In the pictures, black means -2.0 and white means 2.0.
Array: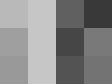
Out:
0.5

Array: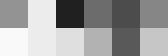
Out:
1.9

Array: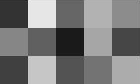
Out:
0.1

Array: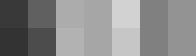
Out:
-1.2

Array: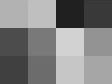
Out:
-0.8

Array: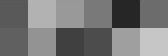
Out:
-0.5

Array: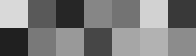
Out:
-1.5

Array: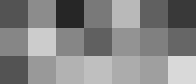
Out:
0.1
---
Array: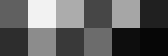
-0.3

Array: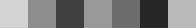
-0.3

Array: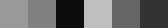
1.0

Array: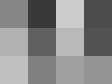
0.0

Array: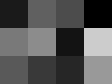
-1.1

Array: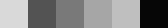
0.6

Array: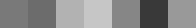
0.1

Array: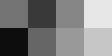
-0.4

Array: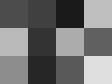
-1.4
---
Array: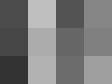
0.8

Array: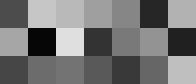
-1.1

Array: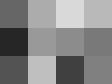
1.0

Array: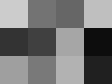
-0.1

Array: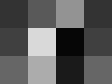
0.7

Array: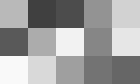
0.5

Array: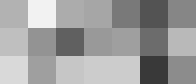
1.2

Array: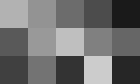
-1.2

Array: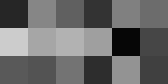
-1.3
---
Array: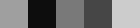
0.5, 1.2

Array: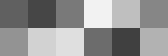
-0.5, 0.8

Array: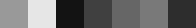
0.4, -1.3

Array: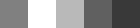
0.0, -1.1

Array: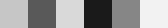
1.1, 1.8

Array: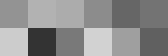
0.3, -0.5

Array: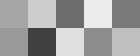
0.6, 1.0

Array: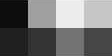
-1.8, -0.9
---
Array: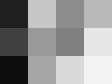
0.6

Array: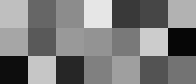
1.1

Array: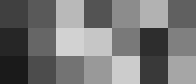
-0.8

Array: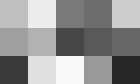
1.5

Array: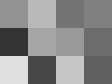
-0.9

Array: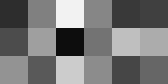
-0.6

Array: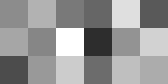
0.4
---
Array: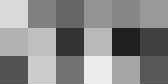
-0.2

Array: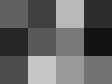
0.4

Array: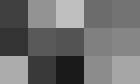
-1.6

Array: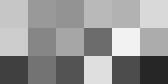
-0.7

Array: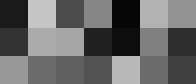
-0.5

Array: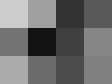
-0.8

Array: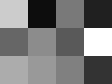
0.0

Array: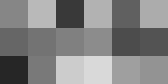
1.2
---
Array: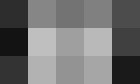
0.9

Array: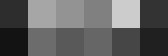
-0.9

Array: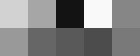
-0.8

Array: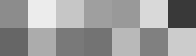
0.0

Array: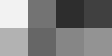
0.1

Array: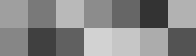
0.7
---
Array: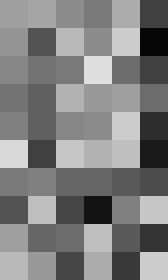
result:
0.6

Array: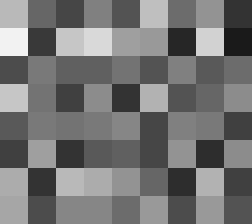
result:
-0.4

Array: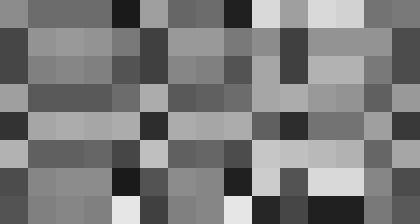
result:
-0.3

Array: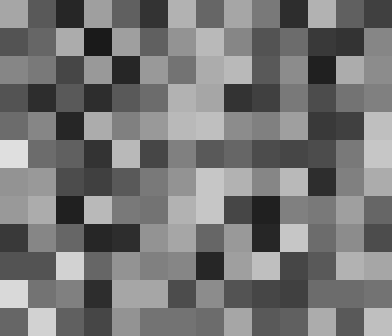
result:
-0.6

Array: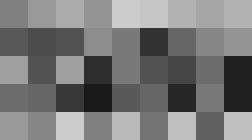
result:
0.4

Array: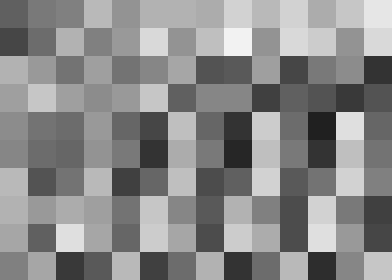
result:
-0.1

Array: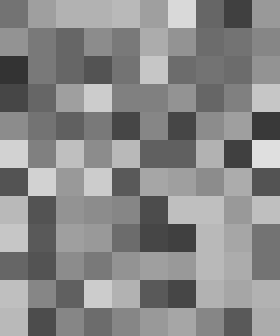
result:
0.5
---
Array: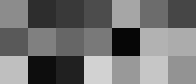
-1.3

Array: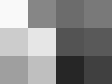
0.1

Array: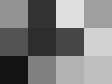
-1.2

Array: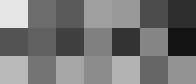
-0.3

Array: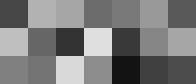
0.8

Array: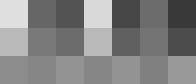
-0.4

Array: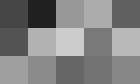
-1.5

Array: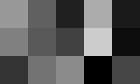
-0.5

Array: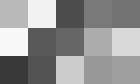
1.8
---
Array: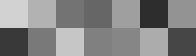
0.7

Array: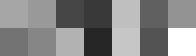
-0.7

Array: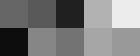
0.6

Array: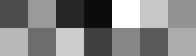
-0.6

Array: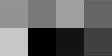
-1.7

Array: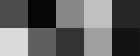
0.5

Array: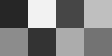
0.7

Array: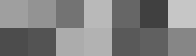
-0.5

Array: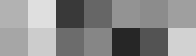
-0.7

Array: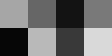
-1.1
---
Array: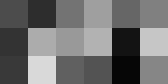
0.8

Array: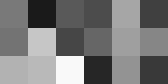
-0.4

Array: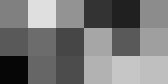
0.6

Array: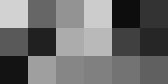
0.9

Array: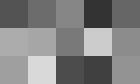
-0.1

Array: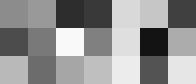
1.5

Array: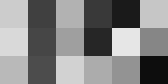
-1.4
